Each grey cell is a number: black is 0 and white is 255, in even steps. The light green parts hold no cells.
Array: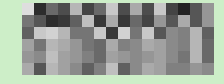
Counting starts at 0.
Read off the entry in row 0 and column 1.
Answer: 45
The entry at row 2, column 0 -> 96
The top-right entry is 150
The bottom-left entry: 170
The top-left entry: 222
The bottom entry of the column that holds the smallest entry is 128
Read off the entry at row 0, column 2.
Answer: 105
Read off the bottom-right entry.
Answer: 138
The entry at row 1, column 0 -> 117
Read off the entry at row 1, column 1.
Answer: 86
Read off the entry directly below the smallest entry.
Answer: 170

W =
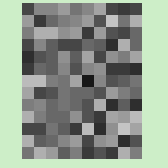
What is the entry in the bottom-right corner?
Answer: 125
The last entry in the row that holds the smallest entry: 116
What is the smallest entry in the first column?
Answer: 46
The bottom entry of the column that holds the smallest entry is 58
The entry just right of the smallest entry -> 134
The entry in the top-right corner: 70
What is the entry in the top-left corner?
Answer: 70
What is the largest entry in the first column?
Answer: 187
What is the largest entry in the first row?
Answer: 164
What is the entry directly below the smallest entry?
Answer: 104
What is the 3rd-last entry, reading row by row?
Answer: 58
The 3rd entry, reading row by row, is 134
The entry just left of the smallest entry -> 164
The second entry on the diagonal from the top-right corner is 116
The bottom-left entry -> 116
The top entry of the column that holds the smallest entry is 134
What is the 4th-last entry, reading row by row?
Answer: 82
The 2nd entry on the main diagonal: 58
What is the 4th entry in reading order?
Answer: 155
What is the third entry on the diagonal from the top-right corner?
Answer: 82
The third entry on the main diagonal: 175

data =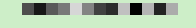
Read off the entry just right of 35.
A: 171
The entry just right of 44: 192
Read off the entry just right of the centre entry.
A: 44

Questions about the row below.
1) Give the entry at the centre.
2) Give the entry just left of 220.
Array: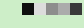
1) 141
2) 14

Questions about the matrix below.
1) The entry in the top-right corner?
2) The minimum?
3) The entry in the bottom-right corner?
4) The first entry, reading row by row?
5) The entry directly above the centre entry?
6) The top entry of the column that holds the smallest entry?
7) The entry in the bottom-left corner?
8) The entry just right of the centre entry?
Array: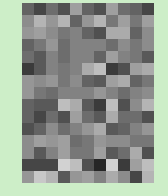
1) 70
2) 38
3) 180
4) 99
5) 99
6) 80
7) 150
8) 150

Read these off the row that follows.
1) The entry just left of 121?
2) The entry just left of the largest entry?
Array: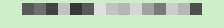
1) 161
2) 90
